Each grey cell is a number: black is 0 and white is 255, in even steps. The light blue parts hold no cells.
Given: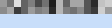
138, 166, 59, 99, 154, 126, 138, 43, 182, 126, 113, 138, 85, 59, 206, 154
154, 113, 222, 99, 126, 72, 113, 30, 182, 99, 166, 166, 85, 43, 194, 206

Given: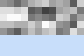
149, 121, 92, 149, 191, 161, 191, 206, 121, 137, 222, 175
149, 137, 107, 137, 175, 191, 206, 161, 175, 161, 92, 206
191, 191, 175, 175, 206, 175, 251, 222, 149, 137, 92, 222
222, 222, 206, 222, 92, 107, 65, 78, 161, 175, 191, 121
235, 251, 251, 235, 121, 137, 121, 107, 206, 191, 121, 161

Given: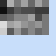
15, 59, 90, 75, 75, 59, 59
43, 175, 120, 161, 104, 161, 120
90, 104, 134, 134, 161, 75, 120
204, 90, 149, 104, 134, 104, 120
218, 161, 175, 149, 134, 149, 120

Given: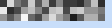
233, 46, 73, 160, 191, 134, 73, 191, 203, 73, 191, 203, 148, 148, 121
59, 218, 121, 89, 203, 89, 175, 59, 134, 59, 59, 46, 105, 191, 46
148, 89, 134, 246, 105, 73, 160, 218, 160, 121, 30, 89, 175, 175, 105

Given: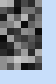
87, 57, 11, 116, 116, 73
184, 172, 27, 73, 43, 143
158, 43, 57, 143, 130, 11
11, 158, 73, 57, 87, 57
43, 27, 87, 158, 43, 172
27, 158, 100, 184, 57, 116
27, 43, 143, 100, 73, 43
143, 87, 158, 11, 27, 57
116, 130, 172, 11, 100, 130
143, 158, 199, 184, 172, 100

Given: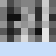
115, 16, 16, 131, 179, 44, 205, 44
89, 32, 60, 179, 101, 16, 229, 75
115, 44, 89, 163, 131, 44, 192, 115
163, 75, 115, 131, 131, 89, 205, 101
147, 60, 147, 217, 147, 101, 229, 101
147, 60, 163, 147, 163, 89, 179, 101
